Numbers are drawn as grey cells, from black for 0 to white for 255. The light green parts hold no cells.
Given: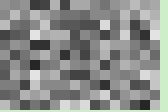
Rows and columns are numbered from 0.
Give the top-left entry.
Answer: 147
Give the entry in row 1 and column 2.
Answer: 136
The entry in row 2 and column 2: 106
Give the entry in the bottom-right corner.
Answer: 187
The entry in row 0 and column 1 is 136
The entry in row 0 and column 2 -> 147
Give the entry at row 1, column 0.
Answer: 136
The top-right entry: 168
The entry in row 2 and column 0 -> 187
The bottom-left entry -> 187

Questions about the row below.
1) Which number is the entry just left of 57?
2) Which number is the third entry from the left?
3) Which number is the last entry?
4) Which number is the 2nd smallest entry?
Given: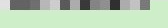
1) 172
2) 99
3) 121
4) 57

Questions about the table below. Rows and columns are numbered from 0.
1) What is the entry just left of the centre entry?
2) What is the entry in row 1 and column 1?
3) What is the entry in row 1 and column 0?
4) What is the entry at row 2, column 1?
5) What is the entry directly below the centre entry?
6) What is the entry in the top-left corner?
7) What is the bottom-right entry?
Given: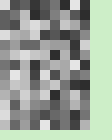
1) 54
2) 116
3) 95
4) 77
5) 220
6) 220
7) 179

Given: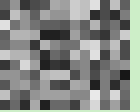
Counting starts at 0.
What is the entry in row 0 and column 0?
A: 95
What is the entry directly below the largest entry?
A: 215
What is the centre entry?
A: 86
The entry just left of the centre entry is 105
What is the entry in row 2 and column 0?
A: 224
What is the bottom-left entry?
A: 63
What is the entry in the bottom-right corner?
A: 95
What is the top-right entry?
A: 95
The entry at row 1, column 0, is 63
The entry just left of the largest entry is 136
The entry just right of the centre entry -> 192
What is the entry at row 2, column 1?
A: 114
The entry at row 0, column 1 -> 148
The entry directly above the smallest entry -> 148
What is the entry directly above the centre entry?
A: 114
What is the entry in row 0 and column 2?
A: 53
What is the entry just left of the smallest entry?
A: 95
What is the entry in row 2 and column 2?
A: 148
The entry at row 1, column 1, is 192
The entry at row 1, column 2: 148
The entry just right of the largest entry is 125
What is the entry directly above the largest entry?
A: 32

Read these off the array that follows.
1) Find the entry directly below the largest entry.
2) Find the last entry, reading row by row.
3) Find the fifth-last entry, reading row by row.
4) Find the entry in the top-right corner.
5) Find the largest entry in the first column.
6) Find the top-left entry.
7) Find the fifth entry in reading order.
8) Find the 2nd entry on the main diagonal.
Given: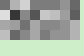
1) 167
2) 179
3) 167
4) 104
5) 222
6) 114
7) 124
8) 54

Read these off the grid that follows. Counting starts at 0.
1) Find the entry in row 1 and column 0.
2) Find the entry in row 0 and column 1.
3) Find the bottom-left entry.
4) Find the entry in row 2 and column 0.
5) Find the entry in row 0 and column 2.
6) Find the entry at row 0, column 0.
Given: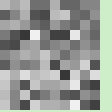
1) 93
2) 165
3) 198
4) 165
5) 187
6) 187

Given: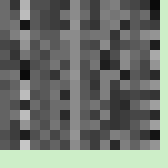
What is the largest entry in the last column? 169
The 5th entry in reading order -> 79
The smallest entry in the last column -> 10
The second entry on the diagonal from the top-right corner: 108
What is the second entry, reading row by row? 52
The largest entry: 198
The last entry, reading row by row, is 148
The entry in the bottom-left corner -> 89
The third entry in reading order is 178
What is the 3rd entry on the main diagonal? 20
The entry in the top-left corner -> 108
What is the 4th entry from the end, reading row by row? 127
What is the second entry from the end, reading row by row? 127
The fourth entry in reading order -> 79
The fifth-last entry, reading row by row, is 41
